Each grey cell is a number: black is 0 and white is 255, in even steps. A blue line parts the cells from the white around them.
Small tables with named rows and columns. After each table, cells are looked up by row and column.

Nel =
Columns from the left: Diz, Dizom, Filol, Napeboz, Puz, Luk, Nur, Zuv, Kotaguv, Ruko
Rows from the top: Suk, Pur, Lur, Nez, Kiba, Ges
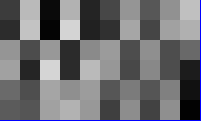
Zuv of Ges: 66
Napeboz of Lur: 43
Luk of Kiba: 86
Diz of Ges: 91
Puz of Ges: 152
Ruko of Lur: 105
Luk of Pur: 48
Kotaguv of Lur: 77
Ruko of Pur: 176
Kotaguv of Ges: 143
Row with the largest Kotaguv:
Pur

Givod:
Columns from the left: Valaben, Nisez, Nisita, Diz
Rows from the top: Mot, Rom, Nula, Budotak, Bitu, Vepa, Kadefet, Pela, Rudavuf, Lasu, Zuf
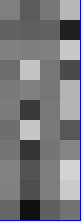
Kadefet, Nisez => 196
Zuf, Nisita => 95
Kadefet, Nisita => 122
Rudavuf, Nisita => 126
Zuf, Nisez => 16
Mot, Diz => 183
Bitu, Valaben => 122
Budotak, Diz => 74
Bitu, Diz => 179
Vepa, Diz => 180
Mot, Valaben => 127

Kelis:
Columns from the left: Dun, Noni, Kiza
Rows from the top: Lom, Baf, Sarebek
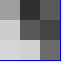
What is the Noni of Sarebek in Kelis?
209
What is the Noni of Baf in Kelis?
88
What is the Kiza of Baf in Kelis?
68
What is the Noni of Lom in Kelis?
48
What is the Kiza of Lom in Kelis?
90
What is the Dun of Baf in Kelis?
205
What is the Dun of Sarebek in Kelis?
214
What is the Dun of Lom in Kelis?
158
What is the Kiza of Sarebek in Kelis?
107
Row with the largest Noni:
Sarebek

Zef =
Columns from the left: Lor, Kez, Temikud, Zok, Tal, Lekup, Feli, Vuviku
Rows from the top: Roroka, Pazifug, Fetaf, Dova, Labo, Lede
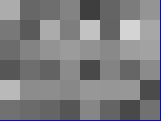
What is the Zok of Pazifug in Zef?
126
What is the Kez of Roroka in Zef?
103
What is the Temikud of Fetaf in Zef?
147
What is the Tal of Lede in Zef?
134
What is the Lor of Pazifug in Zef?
120
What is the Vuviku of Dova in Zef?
139
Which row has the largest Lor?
Labo

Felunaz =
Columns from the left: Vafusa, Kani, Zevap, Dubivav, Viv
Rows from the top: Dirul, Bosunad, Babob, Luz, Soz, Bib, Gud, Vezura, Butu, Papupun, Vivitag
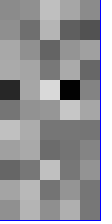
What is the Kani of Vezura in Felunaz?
169
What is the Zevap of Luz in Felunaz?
120
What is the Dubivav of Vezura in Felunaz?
116
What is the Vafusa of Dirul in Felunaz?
139
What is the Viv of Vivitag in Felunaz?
119
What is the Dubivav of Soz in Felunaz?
2
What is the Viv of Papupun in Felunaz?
118
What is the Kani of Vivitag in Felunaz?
180
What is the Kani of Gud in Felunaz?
172
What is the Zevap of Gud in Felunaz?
118
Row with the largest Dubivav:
Bib

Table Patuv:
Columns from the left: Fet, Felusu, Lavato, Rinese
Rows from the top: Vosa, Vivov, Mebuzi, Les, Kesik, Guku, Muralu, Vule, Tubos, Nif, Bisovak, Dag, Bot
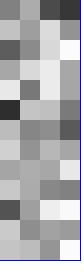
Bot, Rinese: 251
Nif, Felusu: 171
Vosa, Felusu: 172
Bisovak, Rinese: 249
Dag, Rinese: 155
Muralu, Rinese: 90

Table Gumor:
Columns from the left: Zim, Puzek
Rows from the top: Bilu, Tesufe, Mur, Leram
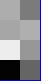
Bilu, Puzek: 123
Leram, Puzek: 101
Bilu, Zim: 173
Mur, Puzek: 151
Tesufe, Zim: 166
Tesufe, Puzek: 175
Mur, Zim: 237
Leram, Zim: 3
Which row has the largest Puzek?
Tesufe

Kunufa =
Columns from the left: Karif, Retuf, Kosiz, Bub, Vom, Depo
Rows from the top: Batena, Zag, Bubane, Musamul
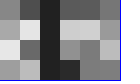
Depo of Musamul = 126
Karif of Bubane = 231
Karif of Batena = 135
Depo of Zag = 154
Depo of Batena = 118
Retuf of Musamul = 188
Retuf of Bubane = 105
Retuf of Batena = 78
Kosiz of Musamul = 33
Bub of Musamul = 42
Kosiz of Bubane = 33
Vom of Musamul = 124
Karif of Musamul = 158
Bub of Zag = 206
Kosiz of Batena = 33

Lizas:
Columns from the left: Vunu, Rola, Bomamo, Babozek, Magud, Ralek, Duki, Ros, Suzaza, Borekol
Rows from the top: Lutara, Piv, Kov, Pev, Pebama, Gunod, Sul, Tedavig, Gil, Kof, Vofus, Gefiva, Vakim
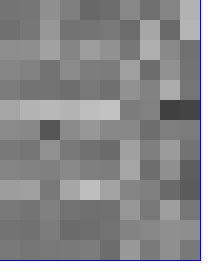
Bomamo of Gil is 128
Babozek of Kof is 165
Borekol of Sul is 123
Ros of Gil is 110
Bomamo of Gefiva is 124
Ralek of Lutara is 109
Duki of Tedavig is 159
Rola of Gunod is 179
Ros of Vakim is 122
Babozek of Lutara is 126
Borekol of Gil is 94
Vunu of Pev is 134
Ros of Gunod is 129
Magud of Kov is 156
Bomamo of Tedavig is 144
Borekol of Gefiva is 142
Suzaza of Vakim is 143
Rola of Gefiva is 113
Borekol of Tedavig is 115
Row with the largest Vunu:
Gunod

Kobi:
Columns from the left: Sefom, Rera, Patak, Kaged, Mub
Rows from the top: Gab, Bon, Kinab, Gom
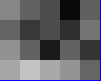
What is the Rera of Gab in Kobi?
98
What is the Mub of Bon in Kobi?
116
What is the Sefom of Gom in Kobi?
166
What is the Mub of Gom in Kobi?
101
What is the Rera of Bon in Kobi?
56
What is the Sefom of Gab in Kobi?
134
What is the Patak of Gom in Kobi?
168
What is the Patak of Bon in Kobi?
77
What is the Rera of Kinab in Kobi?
98
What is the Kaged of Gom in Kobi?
148
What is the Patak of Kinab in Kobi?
27
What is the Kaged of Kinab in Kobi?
98
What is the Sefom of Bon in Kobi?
100
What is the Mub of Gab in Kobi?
95
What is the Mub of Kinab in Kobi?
53
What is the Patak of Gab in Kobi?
77

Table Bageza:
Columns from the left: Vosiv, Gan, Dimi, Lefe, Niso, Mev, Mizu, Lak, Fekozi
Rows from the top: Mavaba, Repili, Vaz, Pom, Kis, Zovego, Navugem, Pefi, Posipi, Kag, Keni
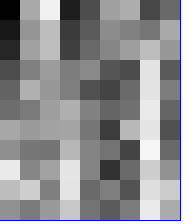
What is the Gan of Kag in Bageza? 206
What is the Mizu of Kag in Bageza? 83
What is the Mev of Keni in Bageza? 91
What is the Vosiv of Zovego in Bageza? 109
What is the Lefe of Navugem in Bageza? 164
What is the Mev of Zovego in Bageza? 101
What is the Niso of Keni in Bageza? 115
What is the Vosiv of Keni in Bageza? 145
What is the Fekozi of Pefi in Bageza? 104
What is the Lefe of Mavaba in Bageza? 30
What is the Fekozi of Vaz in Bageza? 152
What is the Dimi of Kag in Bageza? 127
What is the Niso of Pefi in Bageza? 132
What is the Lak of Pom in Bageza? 227
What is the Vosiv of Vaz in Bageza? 38

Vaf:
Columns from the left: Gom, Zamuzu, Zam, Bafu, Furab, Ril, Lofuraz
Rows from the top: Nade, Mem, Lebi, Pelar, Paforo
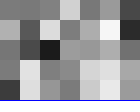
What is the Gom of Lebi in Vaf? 118
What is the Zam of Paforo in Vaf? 150
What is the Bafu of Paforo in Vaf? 123
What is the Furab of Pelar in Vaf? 213
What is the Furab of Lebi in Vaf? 152
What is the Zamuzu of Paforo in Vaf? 222
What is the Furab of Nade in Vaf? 120
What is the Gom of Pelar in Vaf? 123
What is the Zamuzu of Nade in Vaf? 121
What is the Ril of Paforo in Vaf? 233
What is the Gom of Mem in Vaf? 177
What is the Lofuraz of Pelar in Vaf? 168
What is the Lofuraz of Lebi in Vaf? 113
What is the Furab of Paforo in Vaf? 203
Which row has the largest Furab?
Pelar

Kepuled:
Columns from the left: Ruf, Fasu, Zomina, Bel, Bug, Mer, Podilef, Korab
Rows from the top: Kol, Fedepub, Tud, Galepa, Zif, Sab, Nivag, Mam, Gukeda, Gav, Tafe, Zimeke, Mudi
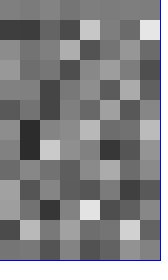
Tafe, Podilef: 95
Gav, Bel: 93
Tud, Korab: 107
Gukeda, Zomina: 114
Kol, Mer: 124
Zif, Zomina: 69
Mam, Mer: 55
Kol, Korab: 125
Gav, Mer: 123
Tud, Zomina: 127
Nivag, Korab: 187
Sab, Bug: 104
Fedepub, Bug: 199
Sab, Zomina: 69
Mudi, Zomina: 84

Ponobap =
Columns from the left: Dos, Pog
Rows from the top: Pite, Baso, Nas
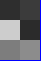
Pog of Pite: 59
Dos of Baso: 205
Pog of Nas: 140
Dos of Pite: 46
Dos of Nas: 125
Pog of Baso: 43

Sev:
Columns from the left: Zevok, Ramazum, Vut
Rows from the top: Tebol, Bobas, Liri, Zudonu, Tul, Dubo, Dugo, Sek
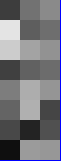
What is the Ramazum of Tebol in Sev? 114
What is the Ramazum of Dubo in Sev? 176
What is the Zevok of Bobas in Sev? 228
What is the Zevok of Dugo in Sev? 72
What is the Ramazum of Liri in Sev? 163
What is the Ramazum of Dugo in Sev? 35

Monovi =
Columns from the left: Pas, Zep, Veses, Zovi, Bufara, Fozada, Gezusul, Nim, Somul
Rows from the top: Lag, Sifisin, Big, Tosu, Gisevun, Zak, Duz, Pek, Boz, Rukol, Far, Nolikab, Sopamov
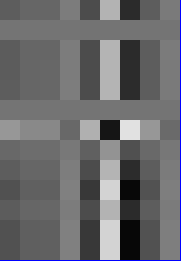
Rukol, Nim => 82
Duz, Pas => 151
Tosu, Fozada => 180
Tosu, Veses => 103
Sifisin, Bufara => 115
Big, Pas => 92
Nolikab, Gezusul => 7
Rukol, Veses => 96
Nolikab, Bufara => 56
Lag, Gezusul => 43
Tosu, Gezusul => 44
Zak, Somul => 116
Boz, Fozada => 180
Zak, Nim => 116
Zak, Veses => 116
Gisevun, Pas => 93
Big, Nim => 93
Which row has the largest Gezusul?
Duz

